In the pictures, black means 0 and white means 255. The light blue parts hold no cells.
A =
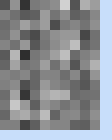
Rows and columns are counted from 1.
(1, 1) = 82
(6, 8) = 107
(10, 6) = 180
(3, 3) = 160
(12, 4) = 137
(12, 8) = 137
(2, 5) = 156
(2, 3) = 90
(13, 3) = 68
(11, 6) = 133
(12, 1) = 103
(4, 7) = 152
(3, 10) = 143
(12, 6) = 100
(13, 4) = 95
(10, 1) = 109
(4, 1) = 113
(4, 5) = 122
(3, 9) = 115
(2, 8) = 96
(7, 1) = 101
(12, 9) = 111
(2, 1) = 130
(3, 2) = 127
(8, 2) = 125
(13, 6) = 133
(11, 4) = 95
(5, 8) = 190
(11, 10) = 129
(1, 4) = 122
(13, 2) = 128
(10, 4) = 116
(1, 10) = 157
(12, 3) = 171
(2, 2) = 112
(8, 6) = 131

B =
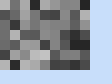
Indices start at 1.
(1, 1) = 184
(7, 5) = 130
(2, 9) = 178
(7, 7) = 69
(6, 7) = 125
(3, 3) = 145
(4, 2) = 179
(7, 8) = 52
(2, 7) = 137
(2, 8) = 88
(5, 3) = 157
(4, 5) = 139
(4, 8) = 48
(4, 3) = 91
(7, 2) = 43
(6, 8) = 127
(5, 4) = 154
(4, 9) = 77

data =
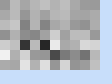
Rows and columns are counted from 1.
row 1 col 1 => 153
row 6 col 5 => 150
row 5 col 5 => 38
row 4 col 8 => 188
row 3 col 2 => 198
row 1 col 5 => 192
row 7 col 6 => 150
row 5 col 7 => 169
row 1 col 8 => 169
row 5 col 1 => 205
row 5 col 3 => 52
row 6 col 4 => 153
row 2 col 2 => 186
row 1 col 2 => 186
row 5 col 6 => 234
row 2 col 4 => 178
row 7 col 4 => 178
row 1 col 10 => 154
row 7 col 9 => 156
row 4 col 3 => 141
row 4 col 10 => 153

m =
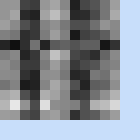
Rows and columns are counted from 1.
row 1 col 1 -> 149
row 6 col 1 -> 124
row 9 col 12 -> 142
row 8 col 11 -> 113
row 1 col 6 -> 165
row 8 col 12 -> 153
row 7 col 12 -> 131
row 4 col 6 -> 157
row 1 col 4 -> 60
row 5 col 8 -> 83
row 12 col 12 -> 156
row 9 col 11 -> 100
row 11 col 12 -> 215
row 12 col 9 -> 81
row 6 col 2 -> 135
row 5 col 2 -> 16
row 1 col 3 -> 67
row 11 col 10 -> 177
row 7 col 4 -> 58
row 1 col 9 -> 71
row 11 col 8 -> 127
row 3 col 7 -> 120
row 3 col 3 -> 79
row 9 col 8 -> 80
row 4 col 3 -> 46
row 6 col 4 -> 55
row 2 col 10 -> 74
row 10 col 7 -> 135
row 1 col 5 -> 151
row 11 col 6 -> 141
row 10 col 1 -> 165
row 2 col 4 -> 34
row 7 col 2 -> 126
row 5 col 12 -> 50
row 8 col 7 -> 120

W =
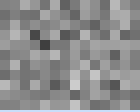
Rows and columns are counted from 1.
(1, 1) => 130
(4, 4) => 72
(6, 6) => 181
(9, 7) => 117
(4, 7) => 86
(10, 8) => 103
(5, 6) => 121
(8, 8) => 186
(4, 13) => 102
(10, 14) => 108
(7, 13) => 147
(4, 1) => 149
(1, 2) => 133
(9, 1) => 184
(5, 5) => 63
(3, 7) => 155
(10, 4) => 124
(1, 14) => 125
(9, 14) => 160
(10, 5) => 119
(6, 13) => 154
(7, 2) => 176
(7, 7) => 125
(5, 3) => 141
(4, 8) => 104
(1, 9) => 161
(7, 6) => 116
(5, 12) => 160
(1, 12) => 184
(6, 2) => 134
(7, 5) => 137
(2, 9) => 157
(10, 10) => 162
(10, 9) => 130
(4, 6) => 168
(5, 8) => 158
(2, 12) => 170

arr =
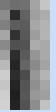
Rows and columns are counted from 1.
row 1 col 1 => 120
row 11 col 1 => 209
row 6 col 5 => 169
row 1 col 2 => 110
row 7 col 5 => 163
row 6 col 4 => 149
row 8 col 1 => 205
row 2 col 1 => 140
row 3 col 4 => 167
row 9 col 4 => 143
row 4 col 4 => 157
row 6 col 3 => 91
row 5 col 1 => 137
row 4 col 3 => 88
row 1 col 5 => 197
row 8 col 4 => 151
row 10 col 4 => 152

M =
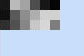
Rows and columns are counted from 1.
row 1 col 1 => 23
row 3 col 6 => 125
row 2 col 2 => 89
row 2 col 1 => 16

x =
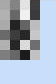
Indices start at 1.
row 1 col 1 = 168
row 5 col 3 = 219
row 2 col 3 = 240
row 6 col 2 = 103
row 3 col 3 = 100
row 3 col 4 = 188
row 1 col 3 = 226
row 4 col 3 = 39

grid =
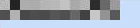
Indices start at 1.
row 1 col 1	184
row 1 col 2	35
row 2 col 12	88
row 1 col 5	181
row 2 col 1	80
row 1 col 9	180
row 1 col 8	169
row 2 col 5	75

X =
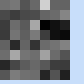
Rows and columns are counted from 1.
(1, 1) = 112
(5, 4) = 51
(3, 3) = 90
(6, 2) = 167
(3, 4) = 167
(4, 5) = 61
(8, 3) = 112
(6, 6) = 107
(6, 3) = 116
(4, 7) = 10
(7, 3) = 92
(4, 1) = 58
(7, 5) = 88
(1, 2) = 119
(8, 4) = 109
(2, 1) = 73
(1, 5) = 208
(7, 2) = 71
